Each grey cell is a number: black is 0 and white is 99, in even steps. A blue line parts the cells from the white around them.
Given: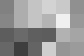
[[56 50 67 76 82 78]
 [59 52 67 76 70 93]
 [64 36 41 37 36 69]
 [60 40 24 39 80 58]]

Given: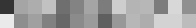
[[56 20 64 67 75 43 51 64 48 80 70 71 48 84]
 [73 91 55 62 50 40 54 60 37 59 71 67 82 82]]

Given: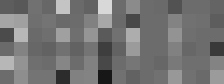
[[39 36 34 44 40 76 41 38 84 42 54 42 41 32 42 42]
 [36 64 62 43 45 41 42 50 65 41 28 42 42 51 44 43]
 [42 29 71 41 43 62 43 58 35 44 67 42 42 57 43 42]
 [22 41 51 40 38 44 38 45 24 38 60 42 42 50 40 42]
 [51 71 57 43 42 52 42 50 28 42 46 42 40 47 43 43]
 [60 42 55 45 45 17 50 51  9 44 38 42 44 59 44 41]]

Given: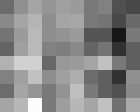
[[28 42 56 64 58 62 60 47 50 31]
 [41 53 64 70 55 64 65 47 45 28]
 [47 45 60 72 55 57 60 33 33  9]
 [37 39 62 72 50 49 53 39 45 19]
 [37 69 81 81 40 59 60 64 75 47]
 [56 50 62 75 55 62 67 42 37 19]
 [53 42 64 58 47 57 74 47 37 31]
 [66 64 71 98 47 61 71 64 75 44]]

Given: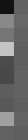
[[38  7]
 [40 53]
 [38 46]
 [37 76]
 [37 29]
 [38 28]
 [38 36]
 [37 34]
 [39 62]
 [37 38]]

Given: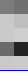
[[44 48]
 [74 78]
 [80 78]
 [14 41]
 [79 78]]

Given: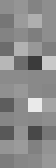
[[55 55 58 51]
 [55 46 60 68]
 [55 51 54 49]
 [49 42 69 59]
 [78 71 42 23]
 [53 54 54 53]
 [52 56 59 53]
 [64 36 54 91]
 [55 52 54 53]
 [46 34 57 28]
 [57 58 60 50]
 [59 48 52 53]]

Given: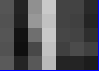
[[16 33 14 56 78 26 26]
 [14 32 13 59 75 26 25]
 [18 33  7 43 78 27 26]
 [25 32  6 28 75 25 29]
 [11 35 14 34 72 14 14]]
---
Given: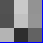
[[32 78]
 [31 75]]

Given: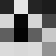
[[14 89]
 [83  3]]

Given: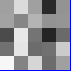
[[62 85]
 [63 52]]

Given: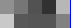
[[56 46]
 [78 34]]

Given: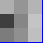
[[68 58]
 [24 52]]

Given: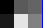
[[ 0 35]
 [10 89]]

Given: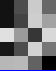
[[ 7 30]
 [ 7 26]]

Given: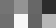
[[45 57]
 [43 96]]
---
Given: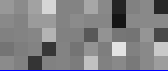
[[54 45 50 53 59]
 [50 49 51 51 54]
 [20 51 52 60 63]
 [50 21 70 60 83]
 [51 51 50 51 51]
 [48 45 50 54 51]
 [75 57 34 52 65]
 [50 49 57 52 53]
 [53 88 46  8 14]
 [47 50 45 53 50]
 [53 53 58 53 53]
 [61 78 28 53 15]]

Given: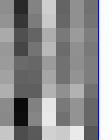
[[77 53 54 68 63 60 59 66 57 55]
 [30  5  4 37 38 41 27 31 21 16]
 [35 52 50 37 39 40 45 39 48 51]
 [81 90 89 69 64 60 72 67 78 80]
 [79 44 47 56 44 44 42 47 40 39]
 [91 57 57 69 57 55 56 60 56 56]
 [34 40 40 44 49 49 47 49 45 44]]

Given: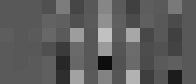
[[35 35 35 36 34 34]
 [35 34 34 34 34 34]
 [35 35 34 35 34 34]
 [37 37 31 40 38 31]
 [18 15 23 35 37 48]
 [63 40 41 61 31 27]
 [35 34 34 34 35 34]
 [51  5 60 75 56 52]
 [33 32 33 36 37 35]
 [69 41 42 65 29 25]
 [24 29 30 28 37 36]
 [33 35 32 34 34 35]
 [11 37 26 25 29 47]
 [34 34 34 34 34 34]]

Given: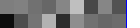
[[ 5 49]
 [30 50]
 [45 44]
 [69 40]
 [17 52]
 [55 74]
 [44 28]
 [40 52]
 [42 32]]

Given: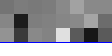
[[57 52 45]
 [23 11 48]
 [53 49 47]
 [51 50 48]
 [87 52 53]
 [35 53 63]
 [ 9 64 53]
 [35 42 53]]

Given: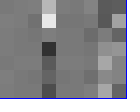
[[48 49 47 48 48 49 47]
 [47 47 48 47 47 48 48]
 [47 46 48 47 46 44 49]
 [30 39 35 19 49 90 71]
 [47 46 48 47 47 46 48]
 [47 47 48 47 47 46 47]
 [49 43 47 46 42 47 51]
 [65 53 65 56 48 34 35]
 [39 51 51 58 39 63 36]]
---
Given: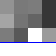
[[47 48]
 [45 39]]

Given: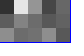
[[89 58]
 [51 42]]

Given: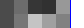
[[42 21]
 [46 76]]

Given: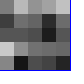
[[72 57]
 [43 39]]

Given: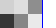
[[86 55]
 [52 91]]

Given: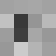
[[64 65]
 [22 58]]
